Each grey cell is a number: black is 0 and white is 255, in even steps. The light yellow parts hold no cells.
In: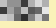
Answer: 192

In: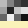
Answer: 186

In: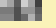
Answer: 193

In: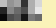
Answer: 191

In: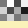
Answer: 120

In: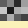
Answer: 94

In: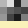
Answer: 182

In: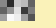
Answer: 136
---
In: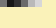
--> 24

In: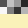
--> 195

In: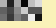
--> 33

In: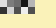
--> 124

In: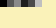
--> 87

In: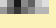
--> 125

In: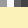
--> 250
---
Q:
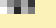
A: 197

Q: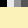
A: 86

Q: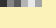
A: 165

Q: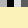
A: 93

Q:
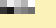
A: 210

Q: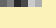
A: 130
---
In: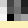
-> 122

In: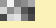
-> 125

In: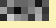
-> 103

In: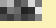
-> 76

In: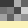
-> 174

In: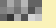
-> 129
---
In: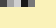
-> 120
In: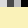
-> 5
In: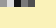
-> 79
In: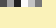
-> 119
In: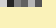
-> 84
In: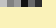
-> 45
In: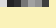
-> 63
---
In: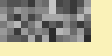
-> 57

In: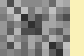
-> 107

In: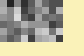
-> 105

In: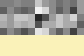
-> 127

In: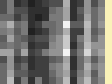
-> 148

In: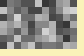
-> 151

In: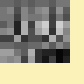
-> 92

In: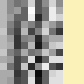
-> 141
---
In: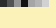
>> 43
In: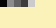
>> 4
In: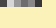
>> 70
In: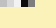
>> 192
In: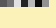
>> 87
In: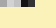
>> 167
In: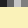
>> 32
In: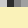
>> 203
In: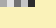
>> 170
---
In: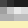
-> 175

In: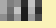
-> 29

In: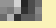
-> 93

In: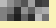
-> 44

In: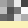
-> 92

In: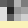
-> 96

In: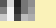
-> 71

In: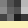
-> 112

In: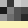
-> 109
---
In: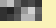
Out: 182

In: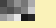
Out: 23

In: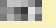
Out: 210

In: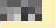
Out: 189

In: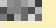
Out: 214

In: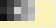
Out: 162

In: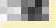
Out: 89

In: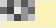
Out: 148
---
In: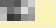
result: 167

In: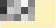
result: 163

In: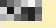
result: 95

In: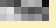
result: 121

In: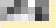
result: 142

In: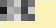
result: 204

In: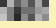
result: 167

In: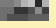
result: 64
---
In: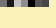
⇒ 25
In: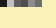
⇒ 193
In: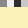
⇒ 241
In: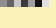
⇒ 101
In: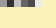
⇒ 50
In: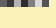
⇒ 58
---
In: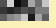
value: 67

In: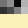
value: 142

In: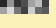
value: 162

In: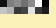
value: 139

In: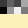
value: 97

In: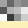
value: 177

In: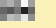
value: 116
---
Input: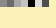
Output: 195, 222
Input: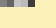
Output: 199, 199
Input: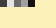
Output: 106, 229
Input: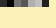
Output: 87, 191
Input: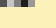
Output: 125, 197
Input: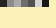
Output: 110, 213
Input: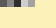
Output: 47, 206
